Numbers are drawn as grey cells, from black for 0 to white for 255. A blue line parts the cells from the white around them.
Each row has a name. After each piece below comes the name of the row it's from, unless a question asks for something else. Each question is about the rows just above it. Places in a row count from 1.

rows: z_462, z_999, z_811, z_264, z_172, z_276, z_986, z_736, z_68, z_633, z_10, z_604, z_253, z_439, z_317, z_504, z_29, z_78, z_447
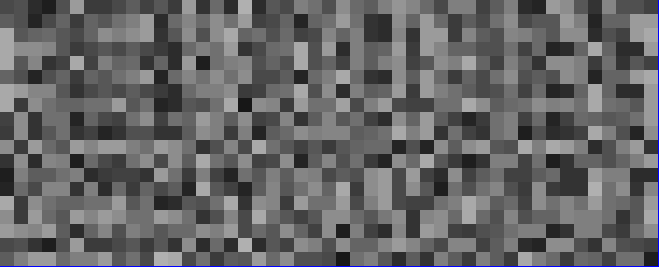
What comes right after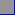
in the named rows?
[133]
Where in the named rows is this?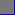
z_504, 28
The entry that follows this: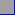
[73]
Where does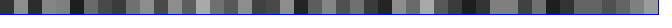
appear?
z_604

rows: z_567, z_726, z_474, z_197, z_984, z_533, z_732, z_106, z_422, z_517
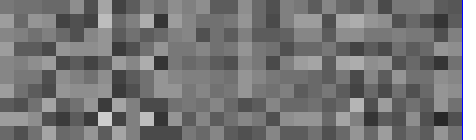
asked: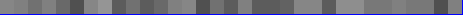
z_474
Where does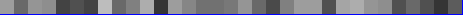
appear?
z_726
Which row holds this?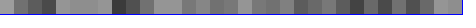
z_732
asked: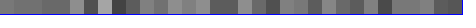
z_567
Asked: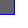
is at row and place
z_474, 21
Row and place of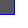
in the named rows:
z_567, 33
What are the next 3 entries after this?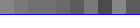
[149 113 113]

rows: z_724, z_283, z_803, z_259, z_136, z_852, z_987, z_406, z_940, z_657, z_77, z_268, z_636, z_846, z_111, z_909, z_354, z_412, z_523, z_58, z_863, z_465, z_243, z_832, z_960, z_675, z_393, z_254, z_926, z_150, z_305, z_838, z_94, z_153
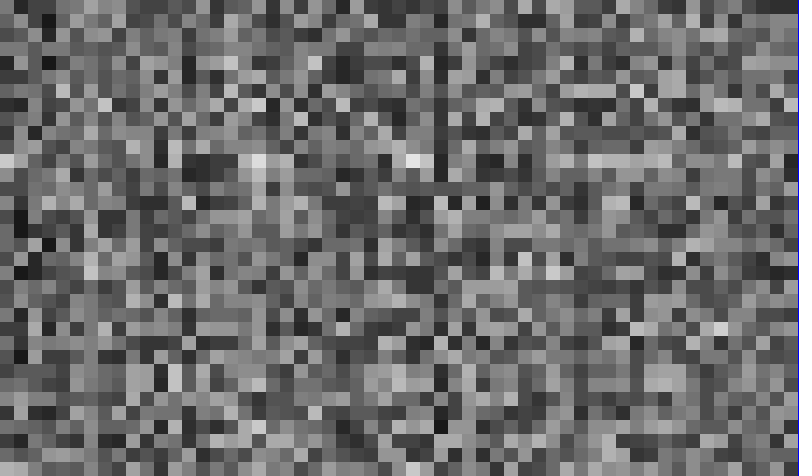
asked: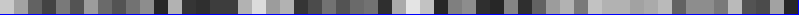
z_268
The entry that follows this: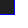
[141]

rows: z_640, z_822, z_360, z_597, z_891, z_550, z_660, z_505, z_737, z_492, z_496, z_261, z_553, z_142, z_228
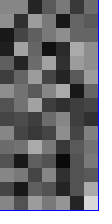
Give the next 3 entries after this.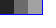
[ 48 156 142]
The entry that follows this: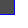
[62]
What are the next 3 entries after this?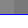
[ 69 134  48]
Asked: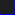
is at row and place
z_597, 1
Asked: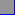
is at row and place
z_228, 5
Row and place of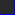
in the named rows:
z_597, 5
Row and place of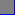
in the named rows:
z_492, 7

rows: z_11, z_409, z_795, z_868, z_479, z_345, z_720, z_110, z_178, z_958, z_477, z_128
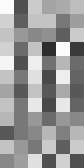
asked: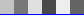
z_345
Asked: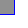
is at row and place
z_795, 4
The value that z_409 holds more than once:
[195]
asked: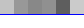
z_795
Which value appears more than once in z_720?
[88]
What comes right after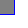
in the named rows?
[183]
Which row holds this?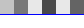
z_110

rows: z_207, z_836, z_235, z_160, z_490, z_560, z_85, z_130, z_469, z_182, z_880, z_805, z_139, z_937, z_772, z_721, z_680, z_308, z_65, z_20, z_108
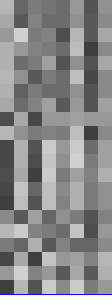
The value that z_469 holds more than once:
[152]
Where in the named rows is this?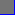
z_207, 4
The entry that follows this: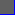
[123]

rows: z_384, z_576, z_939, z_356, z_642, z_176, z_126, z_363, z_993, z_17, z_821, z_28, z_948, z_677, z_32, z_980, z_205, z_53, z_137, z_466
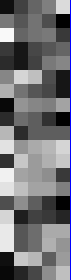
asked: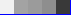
z_948
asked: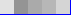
z_821
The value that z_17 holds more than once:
[94]
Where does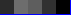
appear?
z_993
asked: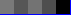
z_576

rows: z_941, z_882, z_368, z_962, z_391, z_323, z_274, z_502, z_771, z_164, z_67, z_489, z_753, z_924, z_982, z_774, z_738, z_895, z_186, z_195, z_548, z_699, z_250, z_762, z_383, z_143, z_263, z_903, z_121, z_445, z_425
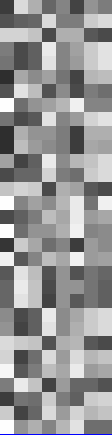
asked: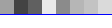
z_489
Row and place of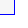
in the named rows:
z_263, 1
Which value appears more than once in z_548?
[147]

